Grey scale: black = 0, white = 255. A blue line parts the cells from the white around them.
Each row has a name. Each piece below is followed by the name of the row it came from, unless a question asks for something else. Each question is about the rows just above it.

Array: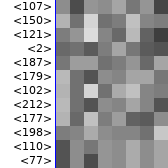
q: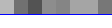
<179>
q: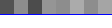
<77>
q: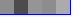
<77>
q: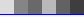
<121>
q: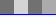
<102>

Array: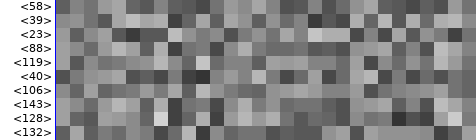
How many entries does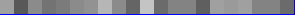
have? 21
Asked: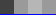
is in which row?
<128>
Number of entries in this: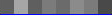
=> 8
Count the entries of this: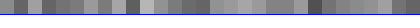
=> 30
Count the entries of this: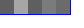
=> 5

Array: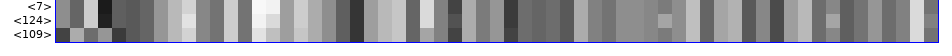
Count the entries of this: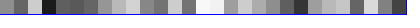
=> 29
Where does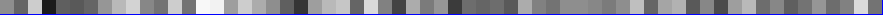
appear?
<7>
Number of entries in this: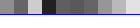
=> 10
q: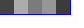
<7>
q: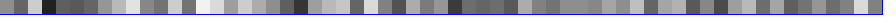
<124>

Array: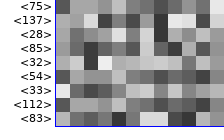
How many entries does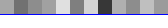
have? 12
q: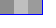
<28>
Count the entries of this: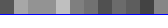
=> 12

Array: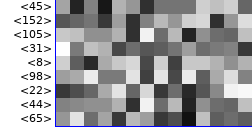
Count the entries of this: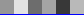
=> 6
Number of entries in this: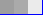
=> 3
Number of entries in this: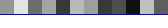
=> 12
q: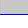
<8>

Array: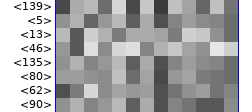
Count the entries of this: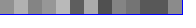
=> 13
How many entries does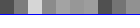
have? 10
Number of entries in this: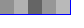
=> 5
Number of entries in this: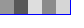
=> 5
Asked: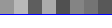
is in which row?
<90>

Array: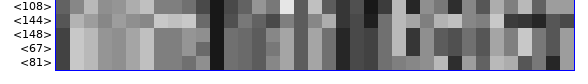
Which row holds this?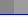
<144>
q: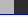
<81>
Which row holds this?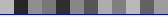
<108>
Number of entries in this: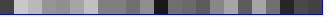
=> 23
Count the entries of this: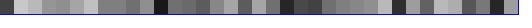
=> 37

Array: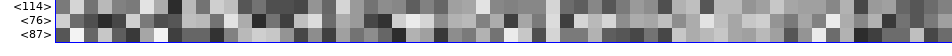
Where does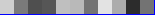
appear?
<76>
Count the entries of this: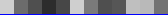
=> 12
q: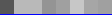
<114>
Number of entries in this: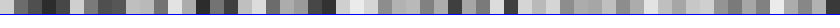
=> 60
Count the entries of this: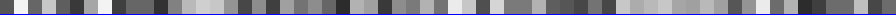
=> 64

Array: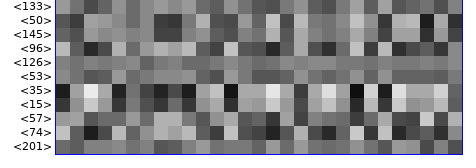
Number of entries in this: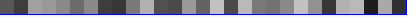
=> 29
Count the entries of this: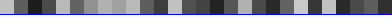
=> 28

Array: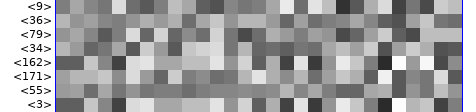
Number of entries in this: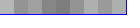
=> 9
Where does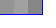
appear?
<36>
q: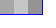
<36>
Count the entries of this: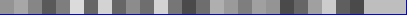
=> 29
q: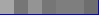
<55>
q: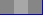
<36>

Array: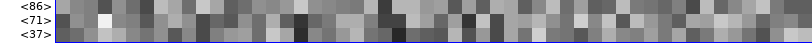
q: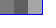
<71>
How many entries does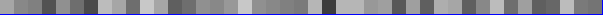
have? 43

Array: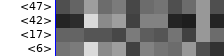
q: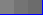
<6>
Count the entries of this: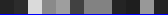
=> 12
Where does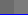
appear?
<47>
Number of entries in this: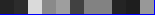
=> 11
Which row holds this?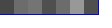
<47>
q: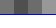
<47>

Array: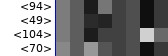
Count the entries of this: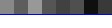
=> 8
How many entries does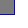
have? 1
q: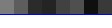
<49>
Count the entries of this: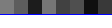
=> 8
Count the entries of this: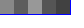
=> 5
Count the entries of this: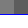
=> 2

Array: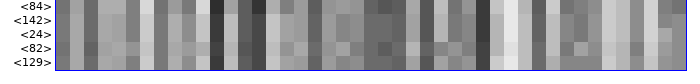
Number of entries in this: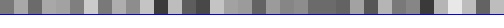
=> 36
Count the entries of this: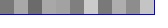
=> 11
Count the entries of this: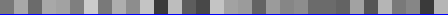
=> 32
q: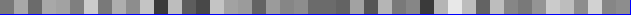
<142>
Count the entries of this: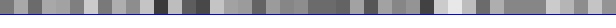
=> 44
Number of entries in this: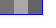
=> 3

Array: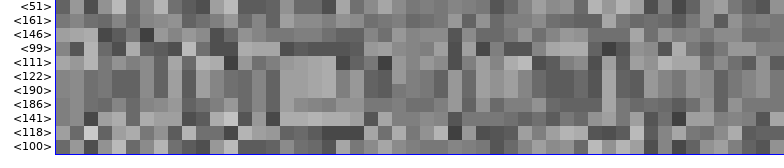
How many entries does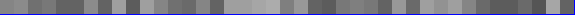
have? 41
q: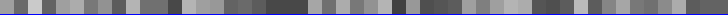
<118>
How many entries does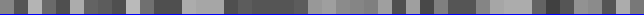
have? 46
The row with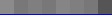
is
<51>
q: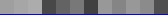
<111>

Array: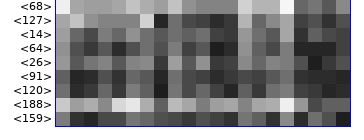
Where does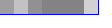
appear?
<68>
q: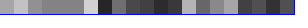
<127>
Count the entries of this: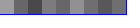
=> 9
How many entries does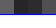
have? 4
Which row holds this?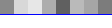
<188>
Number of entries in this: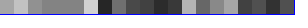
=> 21
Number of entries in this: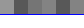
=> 6

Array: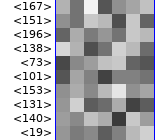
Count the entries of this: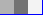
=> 3
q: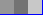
<196>

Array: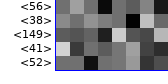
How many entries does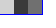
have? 3
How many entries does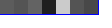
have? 7
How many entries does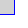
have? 1

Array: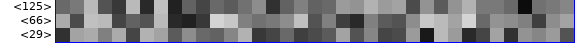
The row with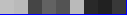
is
<66>
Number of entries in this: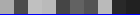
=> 10
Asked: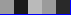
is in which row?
<29>
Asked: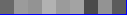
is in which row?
<125>

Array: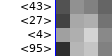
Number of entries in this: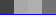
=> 4
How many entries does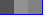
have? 3
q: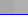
<27>
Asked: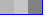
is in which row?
<95>
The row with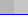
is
<95>
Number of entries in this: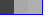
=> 3

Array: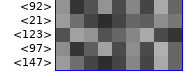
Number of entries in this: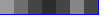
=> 7
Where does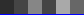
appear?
<147>
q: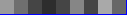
<147>
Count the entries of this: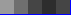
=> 5
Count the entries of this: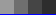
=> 4
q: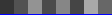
<92>
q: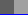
<97>

